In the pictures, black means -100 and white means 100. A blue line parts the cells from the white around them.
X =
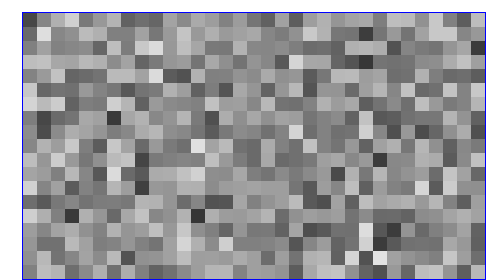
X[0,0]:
-44
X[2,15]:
40
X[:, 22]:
[17, -7, -23, -21, 44, 16, 22, 9, -12, -9, 31, -42, 5, 27, 24, -11, -22, -24, 53]
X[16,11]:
67
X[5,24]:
25
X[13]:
[-14, -30, -6, 5, -10, -3, -2, -6, 41, 40, 17, -15, 5, -36, -33, 30, 1, 15, 24, 47, -30, -38, 27, -25, 48, 27, 33, 39, 20, 43, 2, -26, 25]
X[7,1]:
-44
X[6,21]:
39
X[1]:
[-17, 74, 6, 13, 47, 38, 0, 0, 27, -7, 21, 54, 20, 37, 21, 26, 32, 5, -3, 14, 58, 40, -7, -9, -52, -8, 20, -9, 27, 57, 57, 5, 19]
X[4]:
[3, 21, 52, -21, -16, -10, 46, 46, 27, 72, -28, -36, 40, 0, 1, 15, 9, 33, 13, 18, -29, -7, 44, 46, 23, 29, -14, -11, 39, -1, -17, -14, -27]
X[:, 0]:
[-44, -17, 0, 48, 3, 56, 66, -1, 10, 6, 48, 29, 64, -14, 62, 23, 18, 13, 1]
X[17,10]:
26
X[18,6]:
-12
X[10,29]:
34
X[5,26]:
5
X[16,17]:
3
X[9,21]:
2
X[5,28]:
-18
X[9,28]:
43
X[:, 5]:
[19, 38, -20, 38, -10, 3, -4, 26, 17, -28, 13, -32, -8, -3, 18, 2, -1, 9, 37]
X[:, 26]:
[49, 20, -36, -11, -14, 5, 8, -27, -38, 38, 7, 6, 2, 33, -16, -53, -30, 26, 20]
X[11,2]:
0
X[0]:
[-44, 5, 38, 63, -5, 19, 41, -23, -13, -20, 28, 8, 33, 23, 2, 22, -8, -24, 26, -27, 24, 39, 17, 28, 32, -1, 49, 46, 14, 57, 1, -27, 48]
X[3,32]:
25
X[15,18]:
-23
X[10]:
[48, 18, 60, 20, -7, 13, 46, 52, -46, -4, 0, 4, 1, 50, 20, -3, -17, 32, -17, -12, -5, 25, 31, 7, 20, -53, 7, 8, 39, 34, -29, 8, 51]
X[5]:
[56, -19, -10, -12, 20, 3, -7, -31, -9, -4, 39, 24, -24, -2, -34, 32, 17, -22, 18, 44, -34, 17, 16, -17, 25, 42, 5, 52, -18, -12, 53, 3, 57]
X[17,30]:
55
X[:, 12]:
[33, 20, 30, -9, 40, -24, 1, -4, -8, 76, 1, 64, 38, 5, -58, 12, 38, 24, 23]
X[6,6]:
62
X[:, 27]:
[46, -9, 4, -9, -11, 52, -13, -11, 19, -7, 8, 15, -4, 39, -22, 16, -11, 15, -19]

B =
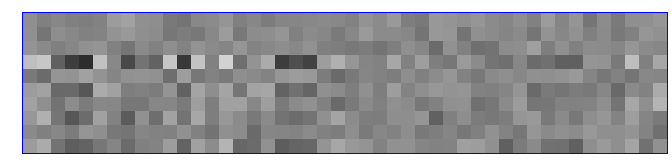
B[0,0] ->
12
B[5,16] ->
28
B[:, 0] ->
[12, 13, 16, 50, -5, 22, 27, 19, 8, 22]
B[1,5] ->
3
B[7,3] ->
-32
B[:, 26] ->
[20, 9, -1, 31, -2, 23, 13, 11, 2, 14]
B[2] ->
[16, 8, 0, 6, 14, 17, 1, -8, 8, 1, 11, 2, 15, 8, 4, 17, 3, 7, 11, 7, 14, 0, -1, -6, -3, -9, -1, 12, 6, -16, 14, 1, -13, -10, 10, 11, 25, -1, 13, 1, 10, 9, 5, 18, 9, 6]
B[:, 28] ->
[-5, -9, 6, 24, 0, 12, -6, 17, -5, 4]
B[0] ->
[12, 0, 6, 0, -1, 2, 22, 27, 13, 11, -5, -9, 7, 9, 17, 0, 6, -3, 4, 5, 7, 8, 7, 2, 15, 9, 20, -1, -5, 19, 16, 12, 18, 9, 5, 12, 1, 22, 4, 17, -8, 10, -4, 12, 13, 18]
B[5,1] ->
27
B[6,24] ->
8
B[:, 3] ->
[0, 7, 6, -52, 15, -17, 10, -32, -3, -26]
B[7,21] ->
13
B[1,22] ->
-4
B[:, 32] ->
[18, 13, -13, 9, -6, 2, -12, -3, 0, 23]
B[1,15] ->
-6
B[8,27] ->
11
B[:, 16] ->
[6, 10, 3, 15, 8, 28, 6, -5, -17, -16]
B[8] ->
[8, 0, 6, -3, 17, 12, -6, -8, 5, 2, 1, 14, 1, -10, 13, 10, -17, 5, 4, 3, 9, 1, -2, 11, -4, 6, 2, 11, -5, -1, 4, -7, 0, 14, 3, -7, 18, 8, 13, 10, 19, 12, 12, 16, 3, -12]
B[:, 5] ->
[2, 3, 17, 51, 15, 34, 7, 26, 12, -7]
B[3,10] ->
55
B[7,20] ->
-9
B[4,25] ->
2
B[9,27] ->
14
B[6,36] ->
-8
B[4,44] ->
7
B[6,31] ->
14
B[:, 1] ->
[0, -8, 8, 56, -16, 27, 12, 38, 0, 34]
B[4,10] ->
-14

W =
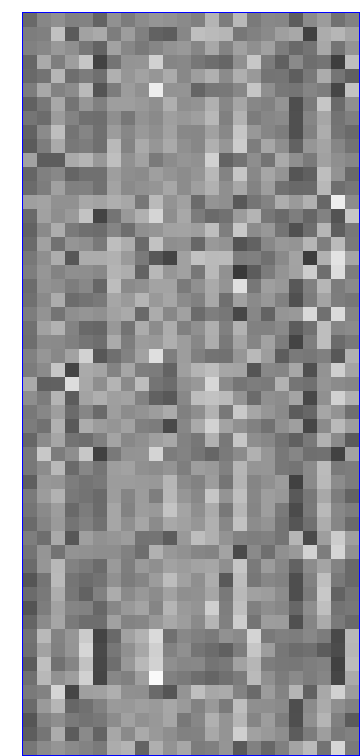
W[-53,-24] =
-18
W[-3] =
[-33, 3, 11, -4, -10, -6, 10, 26, 14, 19, 30, -6, 6, 38, 16, 43, 4, 23, -1, -38, 13, 42, 0, -29]
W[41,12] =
14
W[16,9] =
52
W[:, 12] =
[0, 50, 5, -7, 24, -21, 15, 25, 6, 6, 14, 17, 25, -16, -3, 24, -19, 52, -7, 13, 1, -16, 13, 6, 0, 41, 19, 48, 11, 33, -7, -8, 24, 2, 7, 12, 18, 49, 5, 28, 12, 14, 16, 8, 0, -8, 7, -14, 50, 2, 6, 2, -3]
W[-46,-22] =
22
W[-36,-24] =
-6
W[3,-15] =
64
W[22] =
[-12, 26, 40, 3, -18, -20, 19, -10, 35, 10, 36, 0, 13, 37, 0, 40, 1, 1, 8, -28, -11, 49, 5, 9]
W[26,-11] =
69
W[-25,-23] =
6
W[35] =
[-8, 8, 23, -18, -3, -16, 30, 2, 23, 20, 54, 29, 12, 34, -6, 43, 4, 24, -4, -41, -4, 45, 7, -1]
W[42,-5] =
-19
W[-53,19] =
-27
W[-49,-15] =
18
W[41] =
[-16, -5, 36, -7, -23, 1, 35, 8, 19, 10, 27, 12, 14, 30, -5, 45, 26, 23, 10, -39, -3, 57, -23, -8]
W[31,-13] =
3
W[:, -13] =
[8, 6, 20, 7, 7, 16, 12, 19, 7, 13, 17, 10, 10, 26, 32, 28, 14, 26, 26, -4, 9, 26, 0, 23, 23, 25, 13, 7, 0, 6, 2, 3, -1, 9, 18, 29, 26, 20, 14, 22, 26, 12, 21, 23, 7, 13, 6, -4, 16, 21, -6, 1, 31]
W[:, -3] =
[22, 35, 32, -9, 35, -2, 55, 30, 36, 29, 26, 49, 44, -19, 2, 43, -1, 39, -14, 43, 29, -12, 49, 49, 0, 15, 17, 13, 30, 9, 40, -11, 47, 45, 32, 45, 36, 24, -2, 29, 50, 57, 50, 34, -3, -28, 2, 5, 32, 34, 42, 24, -10]
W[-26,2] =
41
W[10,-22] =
-27
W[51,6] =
31
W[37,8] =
-10
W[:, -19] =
[-22, 33, -22, -48, -13, -34, 0, -14, -12, -13, 19, -12, -11, 28, -47, -15, -5, 35, 7, -20, -5, 13, -20, -14, -32, 29, 11, 37, -17, 22, 0, -49, -8, -5, -17, -16, -11, 14, 11, -16, -10, 1, -19, -14, -47, -43, -44, -46, 26, 1, -6, -22, -4]
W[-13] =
[-33, -8, 46, -8, -15, -10, 14, -3, 4, 22, 48, 26, 12, 36, -30, 48, -7, 6, 2, -39, 2, 50, -5, -18]
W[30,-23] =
9
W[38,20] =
65
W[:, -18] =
[14, -2, 27, -9, 38, -3, 24, 12, 22, 45, 50, 24, 28, 37, -9, 4, 49, 39, 41, 48, 30, 27, 19, 34, -13, 3, 41, 25, 24, 17, 29, -5, 24, 22, 23, 30, 30, 18, 11, 21, 14, 35, 6, 26, -18, -7, -14, 6, 37, 21, 10, 31, 35]
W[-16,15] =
2
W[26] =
[33, -25, -24, 73, 32, 11, 41, 8, 48, -9, -15, 13, 19, 69, 8, -8, -2, -4, 40, -8, -12, 17, 9, 5]
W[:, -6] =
[5, 25, -2, -25, -8, -6, 16, 9, -2, 11, 33, 16, -11, 36, -17, -9, 19, 8, 16, 19, 1, 17, 8, -2, -27, 4, 40, 10, 8, 13, -10, -6, -6, 22, 19, -4, -9, -9, 13, 6, 2, 10, 6, 22, 0, -7, -6, -3, 3, 8, -1, 11, 0]
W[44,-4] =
7

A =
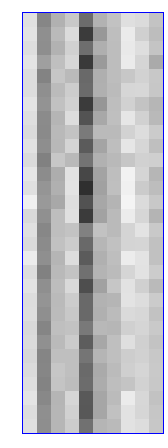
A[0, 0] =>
76
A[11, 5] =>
28
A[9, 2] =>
44
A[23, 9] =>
53
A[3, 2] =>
50
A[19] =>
[78, 12, 48, 70, -39, 26, 55, 77, 63, 46]
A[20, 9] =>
59
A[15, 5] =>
52
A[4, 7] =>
56
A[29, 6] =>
46
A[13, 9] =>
57
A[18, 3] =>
53
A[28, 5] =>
30
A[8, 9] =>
59
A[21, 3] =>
57
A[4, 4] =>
-18
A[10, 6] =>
45
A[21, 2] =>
47
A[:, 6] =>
[52, 49, 48, 48, 48, 47, 49, 50, 46, 49, 45, 49, 50, 41, 46, 46, 51, 49, 47, 55, 42, 47, 43, 50, 50, 47, 49, 47, 51, 46]
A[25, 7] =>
62
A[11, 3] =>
77
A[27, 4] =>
-30
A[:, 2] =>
[39, 46, 40, 50, 55, 47, 51, 42, 45, 44, 56, 36, 38, 32, 49, 49, 51, 42, 45, 48, 46, 47, 50, 46, 50, 55, 54, 42, 43, 43]
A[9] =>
[77, 11, 44, 66, -29, 29, 49, 80, 68, 50]
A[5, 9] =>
56
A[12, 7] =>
88
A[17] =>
[85, 12, 42, 73, -29, 38, 49, 85, 78, 51]
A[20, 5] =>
40
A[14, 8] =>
68
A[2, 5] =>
37
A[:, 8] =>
[72, 63, 74, 67, 65, 69, 53, 64, 73, 68, 64, 67, 59, 72, 68, 78, 67, 78, 77, 63, 73, 69, 67, 63, 64, 67, 65, 69, 68, 73]
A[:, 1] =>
[5, 12, 11, 25, 3, 12, 15, 9, 8, 11, 1, 10, 17, 20, 13, 6, 9, 12, 1, 12, 16, 12, 4, 13, 4, 5, 3, 7, 12, 11]
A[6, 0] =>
79
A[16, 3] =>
60
